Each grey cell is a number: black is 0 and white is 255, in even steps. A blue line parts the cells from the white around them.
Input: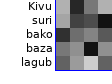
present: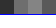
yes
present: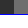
yes
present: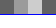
yes
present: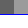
yes

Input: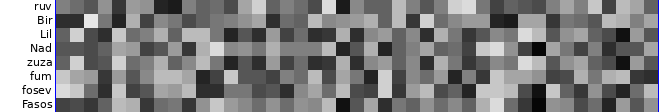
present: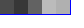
yes
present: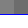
yes
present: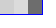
no
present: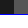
no
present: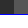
yes
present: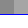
yes
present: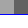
yes

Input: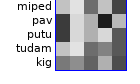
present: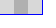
yes
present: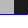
no
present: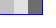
yes
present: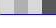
yes

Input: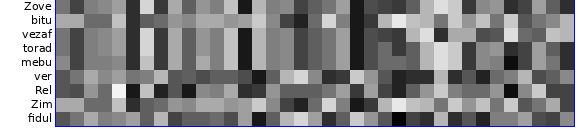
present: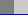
no
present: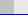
no
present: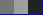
no
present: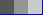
no
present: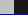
yes
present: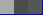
yes

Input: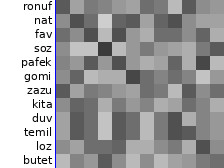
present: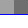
yes
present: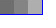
yes
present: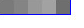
yes
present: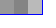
no
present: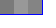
yes
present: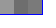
no

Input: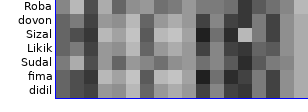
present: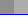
yes
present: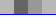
no
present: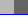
yes
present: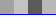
yes

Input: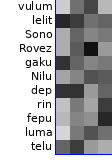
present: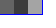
no
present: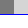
no
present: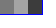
yes
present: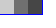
yes
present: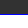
yes

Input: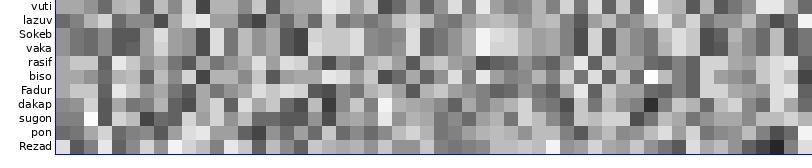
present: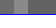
no
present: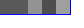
yes
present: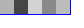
no
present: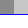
yes
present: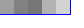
no

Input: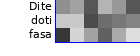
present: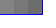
no
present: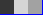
yes
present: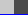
yes
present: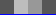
no
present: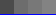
yes
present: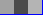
no
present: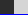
no

